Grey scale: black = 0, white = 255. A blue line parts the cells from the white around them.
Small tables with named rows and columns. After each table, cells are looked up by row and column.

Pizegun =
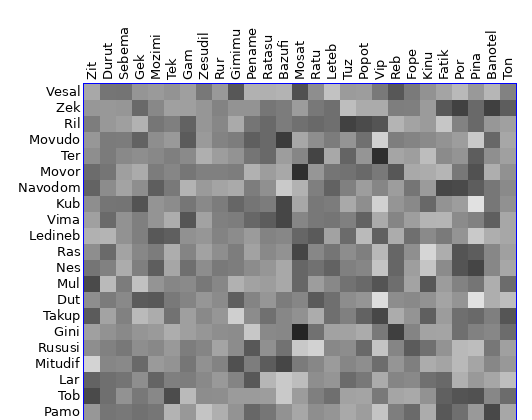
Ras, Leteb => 117
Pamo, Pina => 153
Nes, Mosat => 102
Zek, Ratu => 120
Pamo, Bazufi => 146
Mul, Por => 130
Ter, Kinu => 189
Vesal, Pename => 177
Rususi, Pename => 88
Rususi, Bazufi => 114
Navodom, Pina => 93
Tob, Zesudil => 141

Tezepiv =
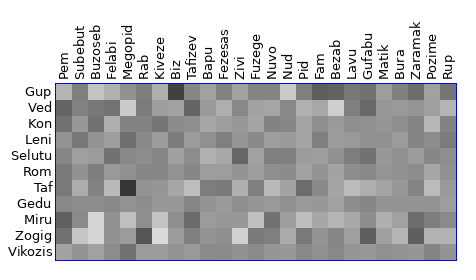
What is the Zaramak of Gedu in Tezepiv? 148
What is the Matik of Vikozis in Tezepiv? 144
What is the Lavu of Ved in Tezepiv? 127
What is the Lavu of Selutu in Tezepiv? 125
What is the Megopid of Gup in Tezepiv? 145
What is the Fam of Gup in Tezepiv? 93
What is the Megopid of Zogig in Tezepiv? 156
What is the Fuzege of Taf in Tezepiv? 127
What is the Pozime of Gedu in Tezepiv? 147
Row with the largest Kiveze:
Zogig

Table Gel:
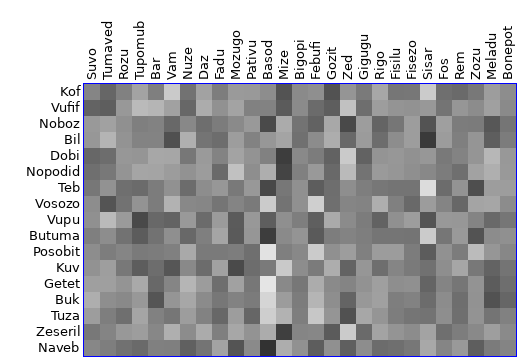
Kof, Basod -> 141
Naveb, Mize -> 173
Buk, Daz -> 139
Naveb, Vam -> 127
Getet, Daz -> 156
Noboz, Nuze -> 136
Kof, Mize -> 83
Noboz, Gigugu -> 157
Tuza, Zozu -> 147
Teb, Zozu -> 78
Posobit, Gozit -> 144
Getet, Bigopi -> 119

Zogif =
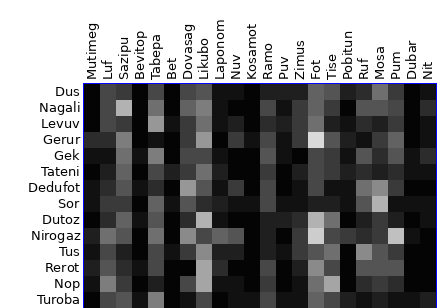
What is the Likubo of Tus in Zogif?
138
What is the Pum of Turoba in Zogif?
17
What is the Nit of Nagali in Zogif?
44
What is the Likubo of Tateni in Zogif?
111
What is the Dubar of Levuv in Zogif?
4
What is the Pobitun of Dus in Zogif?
31
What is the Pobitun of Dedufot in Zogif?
17
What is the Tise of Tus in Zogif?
111
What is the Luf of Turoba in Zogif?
71
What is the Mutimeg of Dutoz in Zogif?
4
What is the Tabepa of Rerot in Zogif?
71

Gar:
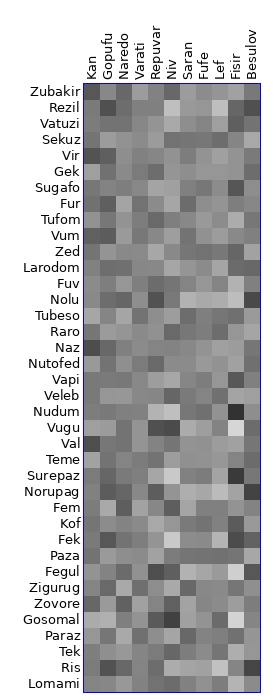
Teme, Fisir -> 132
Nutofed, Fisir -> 161
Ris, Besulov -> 69
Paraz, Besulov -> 149
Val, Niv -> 117
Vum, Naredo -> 154
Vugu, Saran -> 171
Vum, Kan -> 96

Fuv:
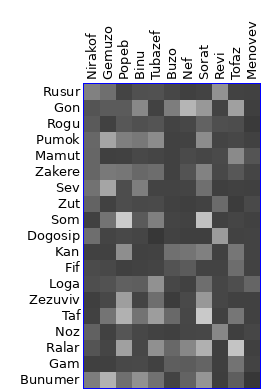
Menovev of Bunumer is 55
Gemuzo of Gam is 64
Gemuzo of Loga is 82
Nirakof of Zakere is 102
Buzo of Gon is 125
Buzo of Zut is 65
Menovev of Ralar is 64
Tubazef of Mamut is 69
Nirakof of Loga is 78

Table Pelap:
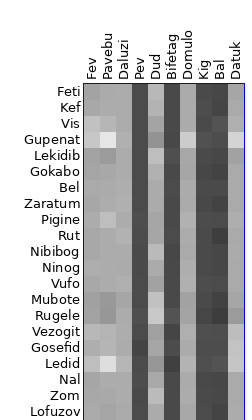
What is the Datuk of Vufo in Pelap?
170
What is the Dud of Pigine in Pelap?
166
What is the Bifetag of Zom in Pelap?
73
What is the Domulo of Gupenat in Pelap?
204
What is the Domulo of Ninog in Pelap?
174
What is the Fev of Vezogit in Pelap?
184
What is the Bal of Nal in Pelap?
71
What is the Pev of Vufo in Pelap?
75
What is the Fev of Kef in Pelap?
168
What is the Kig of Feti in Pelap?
74
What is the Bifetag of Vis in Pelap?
73
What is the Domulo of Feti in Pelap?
171
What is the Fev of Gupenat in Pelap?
199
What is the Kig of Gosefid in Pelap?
77
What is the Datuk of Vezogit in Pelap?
189
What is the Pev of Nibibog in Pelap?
74
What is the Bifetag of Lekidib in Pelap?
79

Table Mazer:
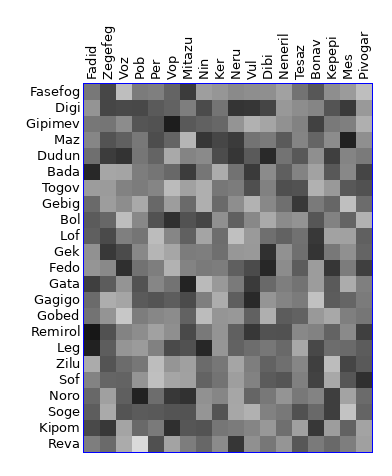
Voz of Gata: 148
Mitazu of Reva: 125
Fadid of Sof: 131
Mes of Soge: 195
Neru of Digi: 52
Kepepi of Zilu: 188
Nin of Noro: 145
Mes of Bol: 100
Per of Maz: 77
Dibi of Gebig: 136

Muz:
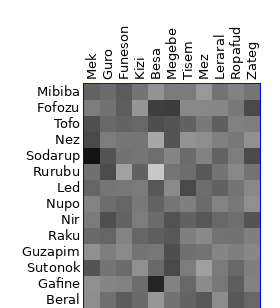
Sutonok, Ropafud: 104
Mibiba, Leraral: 115
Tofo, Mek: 79
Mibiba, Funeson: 91
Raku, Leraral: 115
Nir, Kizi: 124
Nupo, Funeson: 102
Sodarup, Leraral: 99
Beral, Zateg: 103
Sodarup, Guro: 83
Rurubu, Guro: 75
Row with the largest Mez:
Sutonok

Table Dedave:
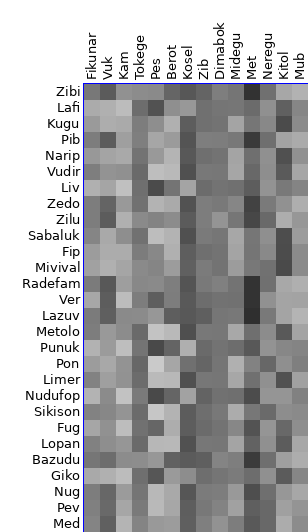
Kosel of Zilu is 91
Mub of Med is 140
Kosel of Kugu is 93
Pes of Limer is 186
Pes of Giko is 86
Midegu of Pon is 176
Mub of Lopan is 167
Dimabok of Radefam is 128
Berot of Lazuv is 94

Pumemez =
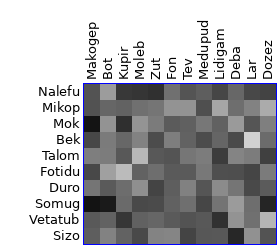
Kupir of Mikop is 98
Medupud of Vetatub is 88
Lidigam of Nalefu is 70
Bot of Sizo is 130
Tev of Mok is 96
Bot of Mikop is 102
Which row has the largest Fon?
Mikop

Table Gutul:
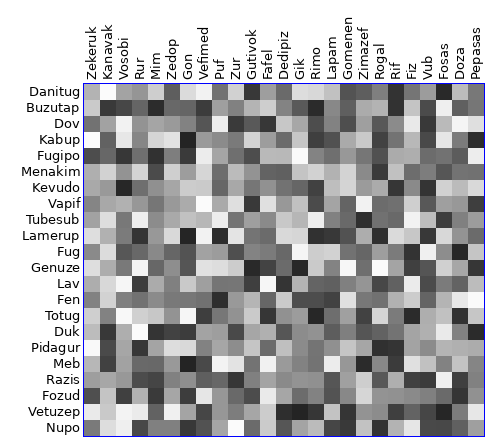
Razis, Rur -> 76
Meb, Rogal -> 136
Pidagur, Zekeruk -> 249
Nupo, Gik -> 164
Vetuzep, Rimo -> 54
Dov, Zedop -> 154
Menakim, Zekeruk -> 175
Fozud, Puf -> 151
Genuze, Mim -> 103
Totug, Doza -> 50
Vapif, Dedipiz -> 152
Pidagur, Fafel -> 107
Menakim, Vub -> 125
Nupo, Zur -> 251
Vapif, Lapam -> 164
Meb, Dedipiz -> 154
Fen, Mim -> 139
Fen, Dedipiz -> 202
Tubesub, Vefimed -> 183

